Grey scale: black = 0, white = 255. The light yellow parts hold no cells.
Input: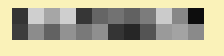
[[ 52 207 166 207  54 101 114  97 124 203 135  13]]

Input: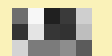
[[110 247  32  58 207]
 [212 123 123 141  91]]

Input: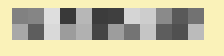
[[129 133 222  57 183  60  63 213 205 138  89 114]]

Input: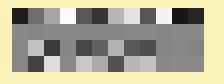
[[ 28 110 165 251  87  54 183 227  85 244  21  38]
 [135 193  59 134  70  96 178  88  79 133 135 130]]

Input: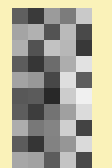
[[ 95  58 155 124 201]
 [175  82 194 183  56]
 [163 152  71 222  93]
 [ 93  61 115 160 219]
 [ 92  53 130 150 218]]

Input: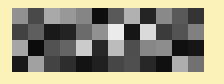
[[145  73 169 152 133  14  89 177  36 137  89  52]
 [166  12  82 100 203  39 188  78 135 141  16  22]]
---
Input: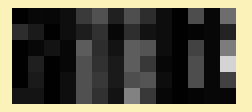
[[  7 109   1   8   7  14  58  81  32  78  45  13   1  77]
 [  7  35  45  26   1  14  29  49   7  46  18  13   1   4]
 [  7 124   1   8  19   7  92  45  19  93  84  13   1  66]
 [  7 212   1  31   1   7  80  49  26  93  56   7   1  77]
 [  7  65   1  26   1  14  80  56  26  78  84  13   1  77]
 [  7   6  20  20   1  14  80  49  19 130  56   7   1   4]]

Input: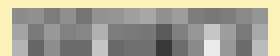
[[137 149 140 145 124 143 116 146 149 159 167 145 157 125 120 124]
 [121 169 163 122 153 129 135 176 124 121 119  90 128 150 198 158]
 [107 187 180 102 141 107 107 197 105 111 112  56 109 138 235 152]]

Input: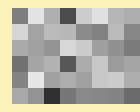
[[181 173 126 227 175  76 204 224]
 [186 134 214 163 187 184 139 130]
 [145 123 171 161 148 215 203 159]
 [155 166 113 166 178  87 172 199]
 [203 173 132 231 160 173 160 199]
 [132 107 169 147  48 119 137 134]]

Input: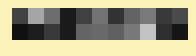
[[ 57  74  66 165 109  26  64 115  50  98 121]
 [ 46  21  16  29  57  26 101 105  96 120 194]]

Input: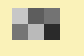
[[ 93 115 199]
 [186  42 117]]

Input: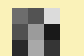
[[ 83 219 109]
 [155  25  80]
 [169  53  42]]

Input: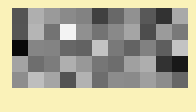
[[ 50 169  84 175 154 138 130  64 104 145  88]
 [155 121  85 181 115 243 144 115 137 165  77]
 [ 94 195   9 133 131 103  98 195 121  99 129]
 [ 50  24 163 110 124 175 152 118 109 160 174]
 [140 102 141 190 165  83 178 109 140 138 159]]

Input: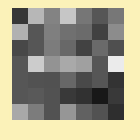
[[ 86 119  55 183 131 198 118]
 [ 65 140 177  86 127 112 107]
 [106  79  72  86 124 104  66]
 [ 86 235  86 204 147 169 160]
 [ 86  51  86  82  81 103  73]
 [ 24  57  86  89  82  57  49]
 [ 82  46 168 124  82 150  97]]

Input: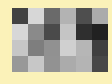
[[ 78 171  66 215 106 179]
 [ 47  33 215 138  74 197]
 [182  63 198 126 145 208]
 [180  71 152 199 146 171]]
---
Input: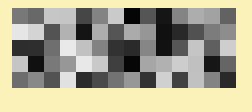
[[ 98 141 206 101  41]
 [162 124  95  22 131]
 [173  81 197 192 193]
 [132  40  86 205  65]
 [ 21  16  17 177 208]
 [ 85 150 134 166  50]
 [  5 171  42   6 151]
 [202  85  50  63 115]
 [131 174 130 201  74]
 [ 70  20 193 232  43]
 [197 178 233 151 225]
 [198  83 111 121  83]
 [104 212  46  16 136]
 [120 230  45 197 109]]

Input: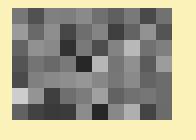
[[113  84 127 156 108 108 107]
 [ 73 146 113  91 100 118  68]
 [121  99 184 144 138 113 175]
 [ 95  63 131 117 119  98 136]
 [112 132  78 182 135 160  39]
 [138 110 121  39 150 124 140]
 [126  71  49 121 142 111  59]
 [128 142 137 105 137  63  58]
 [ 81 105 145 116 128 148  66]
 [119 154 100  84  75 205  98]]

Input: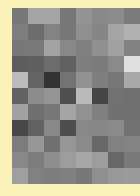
[[123 177 130 224 169 112 113 114 132 121 155]
 [140 165 161 138 119 114 113 139 129 103 152]
 [136 134 144 123 127  69 128 135 103 157 143]
 [148 143 128 126 146 186 145 136 138 167 120]
 [119 119 136  97 115  79 165  78 150 157 128]
 [164 131 163 108  51 149 119 136 112 142 125]
 [165 109 121  95 100 140 111  98 151 125 129]
 [120 126 120  93 187  98 161  72 124 136 159]]

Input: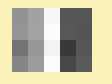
[[ 86  85  86  90]
 [ 86  87  57  72]
 [247 252 243 252]
 [162 163 151 156]
 [146 149 115 134]]

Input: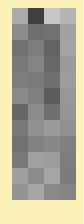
[[181 162 163 154 157 151 149 144 128 125 124 132]
 [200 113 100 104 111  92 112 155 136 157 165 137]
 [ 63 111 125 132 123 127 139 144 130 160 139 166]
 [171 139 114 120 125 138 103 120 113 121 159 148]]

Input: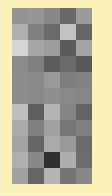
[[155 102 163  88 131 134  99 128 106 110 136]
 [104 194  91 107 126 137 132 118 153 174 117]
 [136 106 157  92 153 143 179 162 170  47 180]
 [150 129 165 127 137 137  94 129 102 136 101]
 [147 176 213 139 141 141 190 171 163 175 162]]

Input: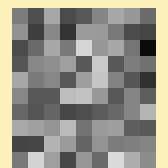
[[107  69  11 113  49  93 180  89 132 140]
 [151  75 117 125  86 132 133  94 127 173]
 [167 121 167  88 131  88 104 158 123 218]
 [133 154 151 201 197 152  92 154 147 106]
 [ 88 155 213  88 158 194  78 115 100 151]
 [ 75  52 121 159  88 189  71 186 155  71]
 [167 136 167 143 135  87 101 149 179 159]
 [ 79  62 106 136 122  88  85 160  70 211]
 [124 146  75  85 167 135 103 169  68 121]]

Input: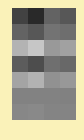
[[ 87 110 161 104 152 129 132]
 [ 99 115 153 111 145 130 132]
 [ 41  87 198  77 178 130 137]
 [ 66  99 179  92 164 130 135]]
